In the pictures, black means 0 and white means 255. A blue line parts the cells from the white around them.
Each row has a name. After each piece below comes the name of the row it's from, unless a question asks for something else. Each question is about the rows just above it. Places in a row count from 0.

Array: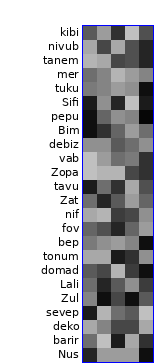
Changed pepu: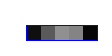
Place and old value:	1, [101]
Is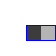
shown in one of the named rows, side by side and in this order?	no
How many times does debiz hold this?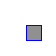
3
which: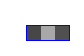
nivub
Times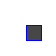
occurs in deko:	2
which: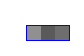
debiz
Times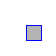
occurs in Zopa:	2

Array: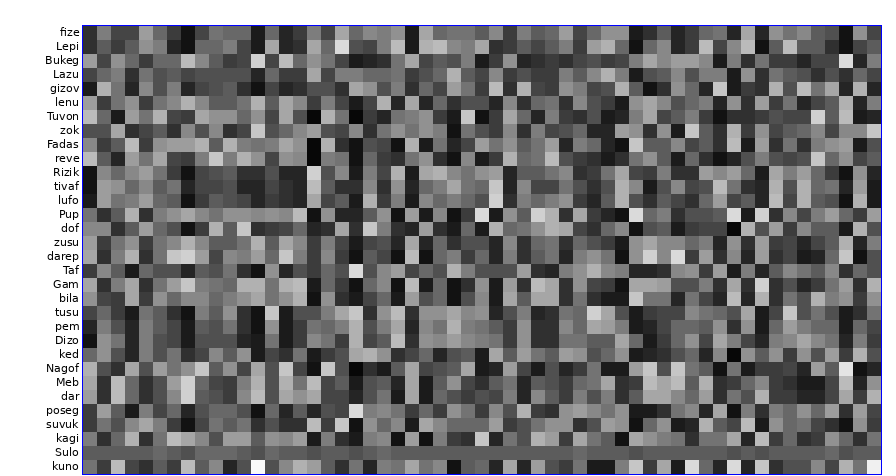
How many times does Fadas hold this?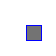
5
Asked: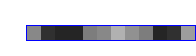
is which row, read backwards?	Taf
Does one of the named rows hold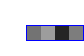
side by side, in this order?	yes
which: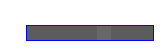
Sulo
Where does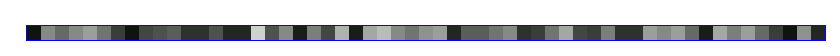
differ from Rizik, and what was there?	25, [177]
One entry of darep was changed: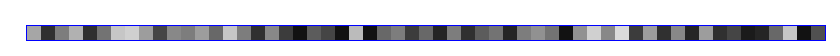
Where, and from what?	16, [60]

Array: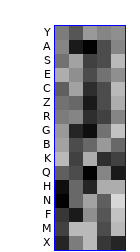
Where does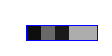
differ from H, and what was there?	2, [37]
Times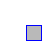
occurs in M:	3
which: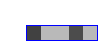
M
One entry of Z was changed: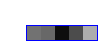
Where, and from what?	2, [26]
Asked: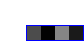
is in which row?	Q
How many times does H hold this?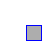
2
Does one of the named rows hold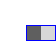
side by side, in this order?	yes

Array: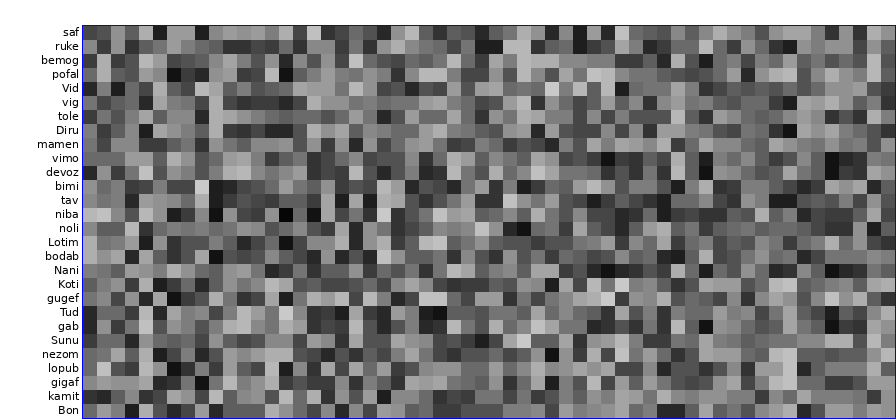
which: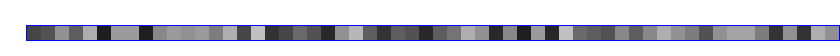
saf
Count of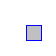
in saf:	2
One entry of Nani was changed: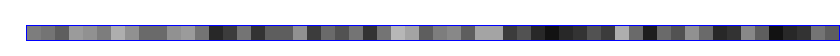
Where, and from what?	9, [94]

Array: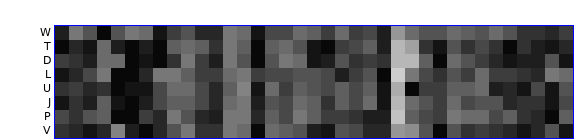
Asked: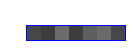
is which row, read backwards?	W
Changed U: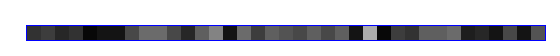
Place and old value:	27, [61]
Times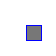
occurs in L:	6
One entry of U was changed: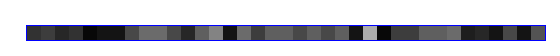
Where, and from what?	18, [83]
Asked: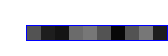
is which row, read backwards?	D

